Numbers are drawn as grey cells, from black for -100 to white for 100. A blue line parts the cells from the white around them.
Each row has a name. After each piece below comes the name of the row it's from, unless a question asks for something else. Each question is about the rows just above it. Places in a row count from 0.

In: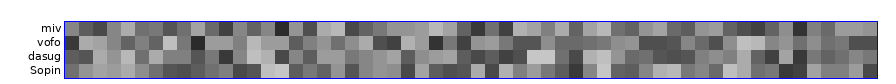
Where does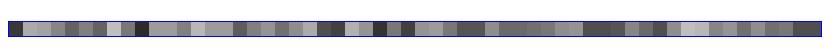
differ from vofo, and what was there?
25, [22]
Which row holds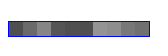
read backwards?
vofo
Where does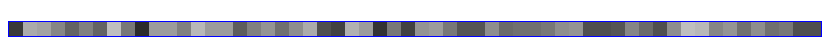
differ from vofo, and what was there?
36, [-17]
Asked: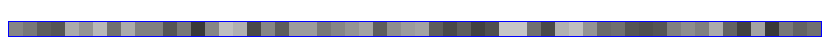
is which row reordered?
dasug

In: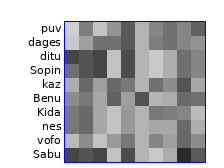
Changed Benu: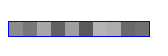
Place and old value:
5, [-35]
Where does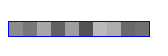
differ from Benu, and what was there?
6, [41]
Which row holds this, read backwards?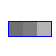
dages
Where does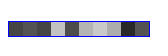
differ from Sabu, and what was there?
9, [-30]
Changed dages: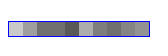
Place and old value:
5, [41]
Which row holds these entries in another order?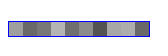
kaz
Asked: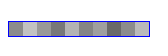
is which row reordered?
vofo

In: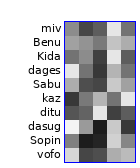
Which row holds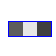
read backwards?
Kida
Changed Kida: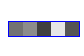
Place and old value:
4, [-27]
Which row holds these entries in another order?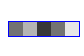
dages
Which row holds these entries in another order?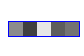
Kida
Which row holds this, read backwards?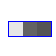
ditu
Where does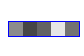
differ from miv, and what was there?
2, [-27]
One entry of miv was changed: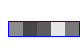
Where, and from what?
4, [-10]

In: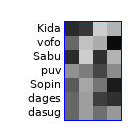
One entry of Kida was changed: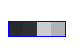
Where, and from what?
1, [-57]
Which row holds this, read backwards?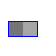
Sopin
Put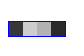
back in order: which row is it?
Kida

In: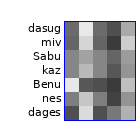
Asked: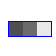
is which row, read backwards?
dasug
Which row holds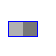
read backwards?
dages
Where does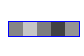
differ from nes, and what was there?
0, [-1]

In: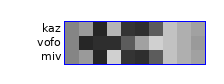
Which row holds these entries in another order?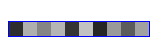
kaz
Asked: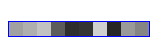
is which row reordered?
miv

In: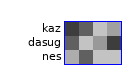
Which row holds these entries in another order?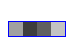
kaz
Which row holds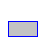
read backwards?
nes
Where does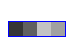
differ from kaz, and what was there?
0, [-52]
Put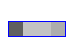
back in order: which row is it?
nes
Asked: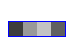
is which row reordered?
dasug
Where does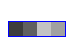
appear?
kaz

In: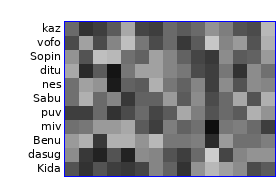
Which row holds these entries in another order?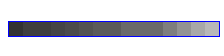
kaz
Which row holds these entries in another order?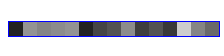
dasug
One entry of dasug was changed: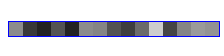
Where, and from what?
13, [15]

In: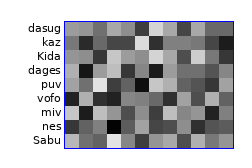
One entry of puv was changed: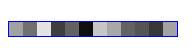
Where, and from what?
7, [38]
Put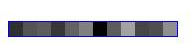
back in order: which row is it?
nes

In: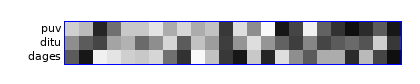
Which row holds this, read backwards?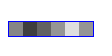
ditu
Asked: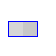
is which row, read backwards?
dages
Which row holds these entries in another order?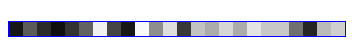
puv

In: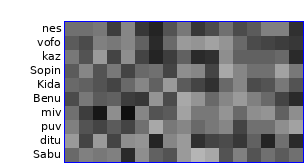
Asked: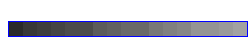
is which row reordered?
vofo
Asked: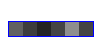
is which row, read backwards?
kaz
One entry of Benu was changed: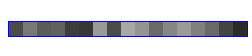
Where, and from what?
6, [16]
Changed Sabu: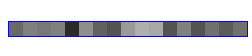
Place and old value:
9, [42]
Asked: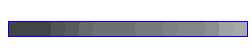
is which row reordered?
puv
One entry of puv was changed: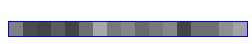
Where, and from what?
1, [-35]
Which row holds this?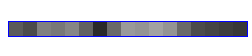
vofo

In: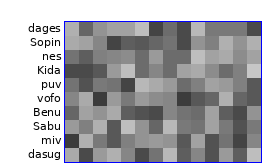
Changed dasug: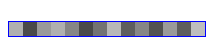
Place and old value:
0, [33]
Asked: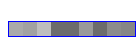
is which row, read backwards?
nes
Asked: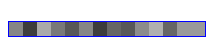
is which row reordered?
vofo

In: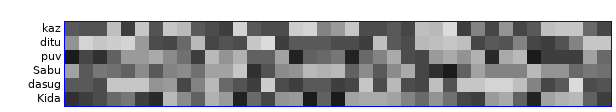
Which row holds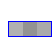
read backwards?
puv
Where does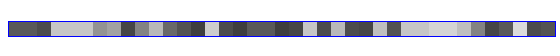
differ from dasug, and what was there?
7, [21]
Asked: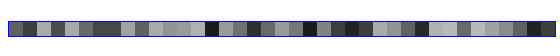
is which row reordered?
puv
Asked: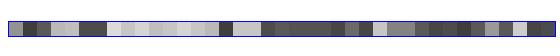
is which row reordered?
dasug
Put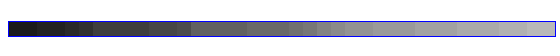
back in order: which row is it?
Kida

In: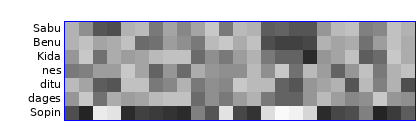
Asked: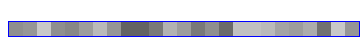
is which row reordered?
dages
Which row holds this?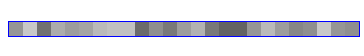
dages
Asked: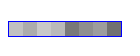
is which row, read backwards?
Benu
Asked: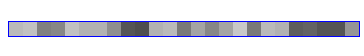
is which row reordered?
Sabu

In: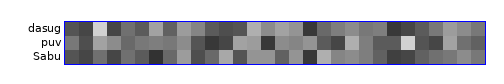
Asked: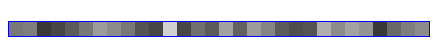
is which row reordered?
dasug
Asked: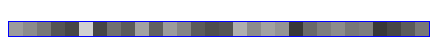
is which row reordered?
dasug
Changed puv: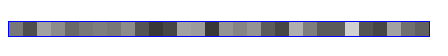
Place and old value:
15, [10]
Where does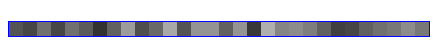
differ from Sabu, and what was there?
7, [-18]
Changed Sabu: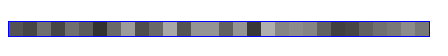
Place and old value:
21, [-1]
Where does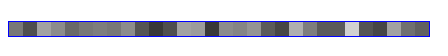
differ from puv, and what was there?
11, [-45]

